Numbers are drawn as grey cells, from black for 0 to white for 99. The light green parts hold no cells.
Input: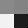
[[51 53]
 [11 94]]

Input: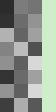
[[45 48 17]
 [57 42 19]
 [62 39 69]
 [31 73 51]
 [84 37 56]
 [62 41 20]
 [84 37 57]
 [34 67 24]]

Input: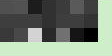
[[24 35 23 19 11 32 31]
 [20 24 24 19 24 24 24]
 [ 0  8 44 16 82 28 22]]

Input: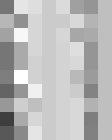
[[74 58 62 85 79 86 89 46]
 [74 70 84 79 79 83 56 71]
 [74 66 65 83 79 83 96 63]
 [74 58 86 82 79 83 66 46]
 [74 58 84 82 79 81 66 46]
 [74 60 72 82 79 81 99 49]
 [74 51 79 82 79 93 58 39]
 [74 69 84 82 79 74 80 59]
 [74 49 84 82 79 83 66 24]
 [74 50 84 82 79 89 53 34]]

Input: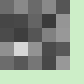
[[33 53 41 53 42]
 [58 23 39 28 27]
 [59 50 33 24 29]
 [34 29 57 83 56]
 [59 28 46 34 42]]

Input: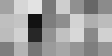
[[54 40 56 80 47 88 83 63]
 [73 68 82 55 49  7 76 74]
 [81 53 84 75 57 15 81 73]
 [58 49 58 65 60 46 70 49]]

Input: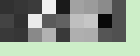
[[31 54 60 63 10 93 23 21 19]
 [31  3 77 74 38 35 91 19 26]
 [31 33 67 68 22 69 53 21 22]]

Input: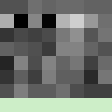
[[38 38 41 41 39 43 32 32]
 [43 59 80 70  2 52  0 67]
 [45 33 56 47 29 25 28 20]
 [32 39 51 51 23 31 34 38]
 [41 25 46 39 51 30 51 14]
 [46 16 37 37 49 24 37 20]
 [25 25 30 43 36 36 49 31]]

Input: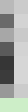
[[79 72]
 [82 41]
 [78 65]
 [82 35]
 [83 21]
 [83 23]
 [79 59]]
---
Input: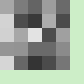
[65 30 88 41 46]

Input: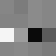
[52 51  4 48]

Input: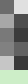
[42 30]

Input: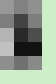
[59 26 30]

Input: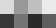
[85 45]

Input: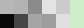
[71 27]

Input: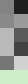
[51 60]
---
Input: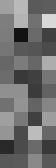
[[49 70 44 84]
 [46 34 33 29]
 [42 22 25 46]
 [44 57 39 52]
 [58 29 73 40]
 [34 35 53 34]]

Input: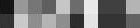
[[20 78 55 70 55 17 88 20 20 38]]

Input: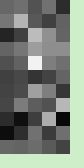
[[46 70 34 25 38]
 [39 46 61 55 55]
 [25 28 20 26 39]
 [27 48 36 32 71]
 [ 5 18 44 23 43]]

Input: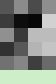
[[23  5  3 81]
 [19 34 70 76]]

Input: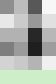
[[90 79 59 87]
 [49 60 12 61]]

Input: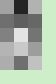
[[43 37 40]
 [70 78 61]]

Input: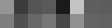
[[49 31 40 46 28 56 39 38]]

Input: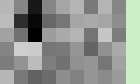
[[73 18  3 40 46 64 66 64 55]
 [51 80 79 46 47 58 39 56 66]
 [71 47 38 42 55 50 58 54 60]]

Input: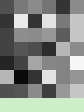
[[20 91 20 88 47 77]
 [26 33 30 17 71 54]
 [71  4 20 88 51 58]]
